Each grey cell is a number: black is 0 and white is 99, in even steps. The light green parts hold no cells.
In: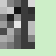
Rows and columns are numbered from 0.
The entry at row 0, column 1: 51
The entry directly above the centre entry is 56
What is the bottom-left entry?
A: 56
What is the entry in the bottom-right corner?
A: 23
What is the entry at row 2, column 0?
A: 46
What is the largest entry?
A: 90
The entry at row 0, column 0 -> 79
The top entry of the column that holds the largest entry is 40
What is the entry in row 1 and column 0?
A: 73
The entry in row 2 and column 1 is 13

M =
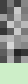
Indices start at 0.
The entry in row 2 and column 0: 62
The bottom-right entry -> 62
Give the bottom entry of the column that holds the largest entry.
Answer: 67
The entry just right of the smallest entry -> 20
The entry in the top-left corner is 25
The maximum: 83
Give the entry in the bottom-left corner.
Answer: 30
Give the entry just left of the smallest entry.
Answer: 57
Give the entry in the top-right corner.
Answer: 52
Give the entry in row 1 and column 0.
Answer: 25
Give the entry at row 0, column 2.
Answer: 25

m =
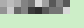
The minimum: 18
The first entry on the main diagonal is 67
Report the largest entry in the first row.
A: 84
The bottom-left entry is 57
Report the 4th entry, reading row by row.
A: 51

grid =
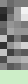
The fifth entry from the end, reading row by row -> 70
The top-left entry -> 53
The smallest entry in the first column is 14
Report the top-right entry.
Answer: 47
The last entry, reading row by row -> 53
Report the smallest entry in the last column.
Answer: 30
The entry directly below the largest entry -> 88
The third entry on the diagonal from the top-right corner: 47
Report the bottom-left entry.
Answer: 53
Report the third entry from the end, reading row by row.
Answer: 35
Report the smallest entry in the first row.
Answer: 41
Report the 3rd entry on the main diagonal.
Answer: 64

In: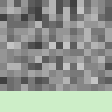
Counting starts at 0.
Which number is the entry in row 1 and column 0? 58
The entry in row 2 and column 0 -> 25
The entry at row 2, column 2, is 47
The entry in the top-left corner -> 47
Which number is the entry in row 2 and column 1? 42
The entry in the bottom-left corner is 52
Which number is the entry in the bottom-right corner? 58
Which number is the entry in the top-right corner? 42
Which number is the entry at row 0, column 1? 64
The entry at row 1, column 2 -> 64
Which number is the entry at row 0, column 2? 36

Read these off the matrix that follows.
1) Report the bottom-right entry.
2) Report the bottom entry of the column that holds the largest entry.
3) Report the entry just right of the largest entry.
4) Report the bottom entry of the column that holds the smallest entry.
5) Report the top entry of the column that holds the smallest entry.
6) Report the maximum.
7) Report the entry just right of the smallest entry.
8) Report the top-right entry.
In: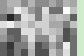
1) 43
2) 86
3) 75
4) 26
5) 70
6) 98
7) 37
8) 65

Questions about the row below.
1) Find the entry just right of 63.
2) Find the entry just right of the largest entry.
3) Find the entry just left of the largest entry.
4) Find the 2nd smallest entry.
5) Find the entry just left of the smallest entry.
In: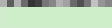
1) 41
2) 58
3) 46
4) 25
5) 41

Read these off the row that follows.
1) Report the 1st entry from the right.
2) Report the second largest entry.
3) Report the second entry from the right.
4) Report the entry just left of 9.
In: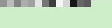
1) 35
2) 89
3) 40
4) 83

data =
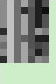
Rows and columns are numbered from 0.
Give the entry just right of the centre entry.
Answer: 32
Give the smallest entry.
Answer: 6
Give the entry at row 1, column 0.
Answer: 54
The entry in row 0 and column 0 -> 54
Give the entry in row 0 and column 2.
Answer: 43
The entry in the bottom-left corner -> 17
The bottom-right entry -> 48
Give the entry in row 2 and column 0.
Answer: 54
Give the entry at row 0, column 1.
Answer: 75
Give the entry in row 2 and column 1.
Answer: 75
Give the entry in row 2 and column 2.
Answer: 43
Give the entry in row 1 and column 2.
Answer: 43
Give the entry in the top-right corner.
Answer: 32
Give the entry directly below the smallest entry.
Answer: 32
